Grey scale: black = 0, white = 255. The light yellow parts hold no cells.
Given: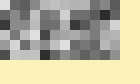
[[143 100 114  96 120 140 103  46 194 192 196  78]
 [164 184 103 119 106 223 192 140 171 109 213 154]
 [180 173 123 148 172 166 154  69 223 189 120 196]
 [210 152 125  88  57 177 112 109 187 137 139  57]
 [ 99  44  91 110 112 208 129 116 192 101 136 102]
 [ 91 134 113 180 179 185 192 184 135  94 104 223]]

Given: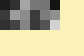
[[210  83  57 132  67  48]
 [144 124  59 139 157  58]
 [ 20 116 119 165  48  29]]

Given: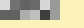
[[156  62 191 174  98  97]
 [153 215 106  99 114 218]]

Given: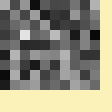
[[105 136 163  85 106  88 156 140 127  27]
 [123  60 150 163  96  63 163  35 172  11]
 [113 107  93 163  51 112  25  59 139  86]
 [ 51  50  95 178 132 136 152  89 180  28]
 [ 87 130  83 113  85  47  43  40 115  98]
 [  9 131  25 116 187 112  98 227  86  58]
 [106  79  56  61  45 154  79 123 105  72]
 [125  84 150  48  55  29 157  69 131  62]
 [178  61 115  73  71  91  14 149  73 174]]

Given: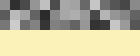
[[ 86 154 198  59  51 151  99 121 129  53 130 110 204 119]
 [ 99 134 149 181  72 154 174 167 137  43  99 163 186  91]
 [138  71  85 111 198 104 163 168  76 192 149  74  48 145]]

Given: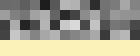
[[ 60 183 171  58 169 146 133 119 179 167 132 165 198  67]
 [ 73 112 118  80 195  72 217 201  51 180  72  36 172  62]
 [145 147 153 112 168 140  67  41 100 175 162 118 128 157]
 [131 167 123 115  45 119 178 182  88  29 114  94 108 107]]

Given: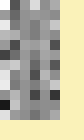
[[168 141 115 142 154 224]
 [140 142 136 146 195  24]
 [ 52 144  69 147 181 144]
 [199 159 126 146 123 235]
 [142 182  79 155 133 228]
 [ 87 154 104 159 202 188]
 [154 165 126 152 110  66]
 [ 80 172 157 163  76 154]
 [140 154 126 143 174 184]
 [198 159 126 146 123 234]
 [140 148 153 146 104 154]
 [171 143 219 155  84 254]]

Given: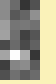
[[107  92 112  80]
 [ 92 140 133  62]
 [ 54 173 253 164]
 [ 97  74 106  74]
 [ 85  65 111 161]
 [113 120 117 158]
 [144 101  88 139]
 [ 81  52 107 140]]
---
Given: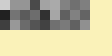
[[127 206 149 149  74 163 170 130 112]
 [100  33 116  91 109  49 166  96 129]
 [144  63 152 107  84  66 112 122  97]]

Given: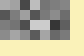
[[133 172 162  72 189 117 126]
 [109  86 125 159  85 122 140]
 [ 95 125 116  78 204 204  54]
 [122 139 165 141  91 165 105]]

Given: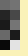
[[115 106]
 [ 72  37]
 [117  26]
 [ 27 105]
 [227   9]]

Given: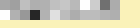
[[172 168 160 191 175 177 192 198 185 254 205 112]
 [175 254 177 152  38 178 224 188 173 189 188 179]]

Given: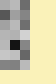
[[109 172 185]
 [133  87 159]
 [111 162 185]
 [210 181 178]
 [134 184  20]
 [103 198 191]
 [186 131 129]]

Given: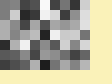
[[207 124 131  68  81 249  66 117  53]
 [221 125 205  40  57 241 215  61 143]
 [224 174 138  69 166  81 166 150 169]
 [116 175 133 166 188  35 239 202 205]
 [214  44 177 240  85 139  88 208 134]
 [101  89  96 137  70 152 141 110  67]
 [182  62  78  96 176  29 116 168 131]]

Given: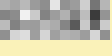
[[182 177 166 185 155 142 229 146 156 207 117]
 [148 132 140 241 202 131 157 177 130 189  59]
 [203 187 130 158 156 183 172 133  90 201  99]
 [144 144 213 221 158 213 160 179 173 157 214]]
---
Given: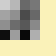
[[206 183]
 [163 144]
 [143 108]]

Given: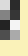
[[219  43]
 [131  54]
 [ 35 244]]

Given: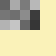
[[ 99 170]
 [118 111]
 [179 197]]

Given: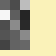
[[101  76]
 [246  94]
 [ 77 139]]

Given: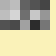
[[177 189]
 [190 213]
 [ 82  74]]

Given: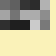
[[109  96]
 [164 116]
 [ 47  31]]

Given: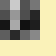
[[108 202]
 [ 78 151]
 [ 21 169]]
